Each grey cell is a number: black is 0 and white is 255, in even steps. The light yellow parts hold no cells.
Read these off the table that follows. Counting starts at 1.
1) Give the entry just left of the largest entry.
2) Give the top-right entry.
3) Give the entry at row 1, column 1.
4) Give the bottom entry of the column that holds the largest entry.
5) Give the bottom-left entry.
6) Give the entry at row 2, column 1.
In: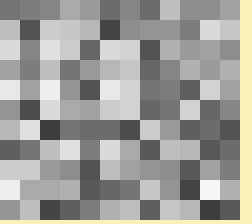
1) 69
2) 161
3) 117
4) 61
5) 148
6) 190

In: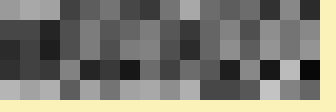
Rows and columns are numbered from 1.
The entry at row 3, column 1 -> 43
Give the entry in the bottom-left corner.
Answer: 181
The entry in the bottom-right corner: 101
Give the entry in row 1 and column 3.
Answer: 162
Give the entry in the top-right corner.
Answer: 43
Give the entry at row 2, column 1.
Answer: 71
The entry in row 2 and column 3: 37
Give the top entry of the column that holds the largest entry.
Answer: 49
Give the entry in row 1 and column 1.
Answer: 154
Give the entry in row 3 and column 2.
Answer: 65
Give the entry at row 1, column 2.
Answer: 168
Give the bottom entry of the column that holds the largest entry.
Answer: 195
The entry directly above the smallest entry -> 148
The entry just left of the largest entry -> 87
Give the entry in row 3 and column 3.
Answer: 30

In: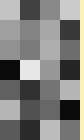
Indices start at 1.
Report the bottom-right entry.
116
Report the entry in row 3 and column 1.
145
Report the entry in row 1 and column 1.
195
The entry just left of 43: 89
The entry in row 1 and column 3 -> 137
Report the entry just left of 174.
123
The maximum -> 231
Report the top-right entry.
203

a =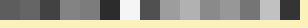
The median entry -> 124
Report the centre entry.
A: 80

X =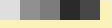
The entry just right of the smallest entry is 71
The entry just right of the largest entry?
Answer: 144

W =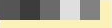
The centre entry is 106
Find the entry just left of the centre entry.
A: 60
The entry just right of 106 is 223

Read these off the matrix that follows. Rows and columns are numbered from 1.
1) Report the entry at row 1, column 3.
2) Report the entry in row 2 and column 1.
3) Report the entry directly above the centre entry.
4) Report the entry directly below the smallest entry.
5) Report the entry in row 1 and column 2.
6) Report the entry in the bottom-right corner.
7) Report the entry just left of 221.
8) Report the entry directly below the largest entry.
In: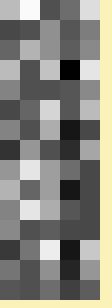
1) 80
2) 72
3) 173
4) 86
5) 250
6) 93
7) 109
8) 80

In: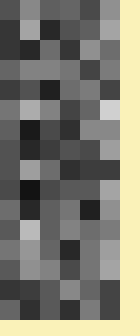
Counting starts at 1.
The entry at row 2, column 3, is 40
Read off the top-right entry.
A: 144
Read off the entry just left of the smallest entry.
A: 74
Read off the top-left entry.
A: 82
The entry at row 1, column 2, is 136
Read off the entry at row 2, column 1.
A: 54
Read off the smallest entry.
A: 19
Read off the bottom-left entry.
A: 101
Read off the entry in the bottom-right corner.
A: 68
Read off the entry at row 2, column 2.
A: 164
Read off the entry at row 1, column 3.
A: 95
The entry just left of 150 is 117
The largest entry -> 208
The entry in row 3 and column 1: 54
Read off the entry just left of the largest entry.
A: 101
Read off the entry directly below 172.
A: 26
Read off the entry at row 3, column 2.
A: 40
